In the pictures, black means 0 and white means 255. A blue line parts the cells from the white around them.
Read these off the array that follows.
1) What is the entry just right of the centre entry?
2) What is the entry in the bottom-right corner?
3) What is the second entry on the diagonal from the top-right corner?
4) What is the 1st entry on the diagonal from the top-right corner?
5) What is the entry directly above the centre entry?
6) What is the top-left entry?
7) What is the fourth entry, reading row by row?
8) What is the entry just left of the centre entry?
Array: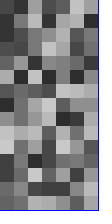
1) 93
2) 166
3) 178
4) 159
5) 77
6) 71
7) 77
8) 166

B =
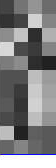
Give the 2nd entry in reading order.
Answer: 116
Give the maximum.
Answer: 215
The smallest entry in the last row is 89
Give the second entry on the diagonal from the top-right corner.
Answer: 209
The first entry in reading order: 67
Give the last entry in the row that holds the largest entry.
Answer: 132
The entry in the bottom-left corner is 102
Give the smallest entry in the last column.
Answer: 33
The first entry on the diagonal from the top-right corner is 108
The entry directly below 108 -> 132
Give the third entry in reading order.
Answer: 148
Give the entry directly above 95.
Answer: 189
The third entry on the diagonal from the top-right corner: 195

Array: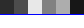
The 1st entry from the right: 23
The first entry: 44
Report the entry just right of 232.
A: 129

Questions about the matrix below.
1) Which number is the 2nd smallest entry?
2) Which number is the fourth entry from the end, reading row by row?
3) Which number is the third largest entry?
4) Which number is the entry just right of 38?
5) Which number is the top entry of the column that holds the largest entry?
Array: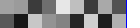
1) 30
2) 38
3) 199
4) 207
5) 231

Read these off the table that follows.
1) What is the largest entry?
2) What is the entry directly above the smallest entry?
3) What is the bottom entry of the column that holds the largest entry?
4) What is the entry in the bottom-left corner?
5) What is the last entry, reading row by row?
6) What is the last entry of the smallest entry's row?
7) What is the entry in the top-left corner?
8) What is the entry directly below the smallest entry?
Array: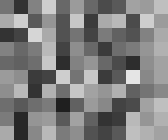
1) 229
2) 110
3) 191
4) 170
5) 162
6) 191
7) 116
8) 89

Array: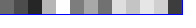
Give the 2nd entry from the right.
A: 208
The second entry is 76
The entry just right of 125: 168

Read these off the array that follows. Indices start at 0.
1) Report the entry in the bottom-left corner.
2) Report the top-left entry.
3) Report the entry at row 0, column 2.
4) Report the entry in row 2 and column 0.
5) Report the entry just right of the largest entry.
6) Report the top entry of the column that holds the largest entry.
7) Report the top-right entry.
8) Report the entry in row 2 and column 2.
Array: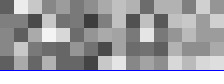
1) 95
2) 95
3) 200
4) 135
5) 216
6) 135
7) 149
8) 170
